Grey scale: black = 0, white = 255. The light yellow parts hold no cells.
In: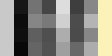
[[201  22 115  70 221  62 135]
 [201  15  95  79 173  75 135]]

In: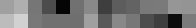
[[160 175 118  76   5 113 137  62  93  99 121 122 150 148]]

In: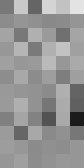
[[120 201 101 212 194 227]
 [164 120 176 154 112 165]
 [160 151 154 186 151 170]
 [153 149 146 139 175 100]
 [128 165 130  83 169  27]
 [157 151 139 144 141 150]]

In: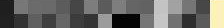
[[ 31 120 107 106  92  70 125  91 126 101  98 195 162 118  71]]

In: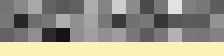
[[117 137 168  99  89  96 173 132 205 140  74 120 226 128 120  93]
 [ 98 114 143  42  20 143 159 144 157 120  93 120 178 120 118 130]]

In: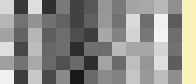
[[215  56 222  48 121  66  87 150 122 165 168 185 143]
 [162  99 182  94 109  79  61 167 131 211 119 243 109]
 [159 115 169 105  81 106  46 163 106 190 150 223  93]]
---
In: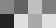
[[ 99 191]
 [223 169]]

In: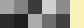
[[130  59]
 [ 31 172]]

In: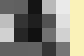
[[96 20]
 [52 31]]

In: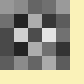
[[139 101]
 [ 35 173]]

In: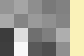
[[165 142]
 [132 154]]

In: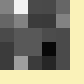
[[242  74]
 [130  59]]
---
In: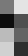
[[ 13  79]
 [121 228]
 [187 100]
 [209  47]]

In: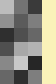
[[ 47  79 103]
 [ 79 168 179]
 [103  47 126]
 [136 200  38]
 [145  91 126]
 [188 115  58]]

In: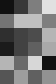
[[ 17  56 126 225]
 [ 27  66  96 169]
 [ 47  66  76 181]
 [ 85 157  96 146]
 [116 192 192 126]
 [181 106 215  17]]

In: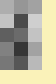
[[ 95 107 195]
 [119  86 185]
 [129  54 162]
 [174 150 162]
 [195  75 207]]

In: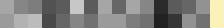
[[155 178 188  73 102 134 113 155 155 125 113  33  53 146 113]
 [166 134 125  82  91 199  91 166 102 166 134  42  91 102 146]]

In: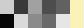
[[  8 218 139 106 230]
 [206  56 161  77  97]]
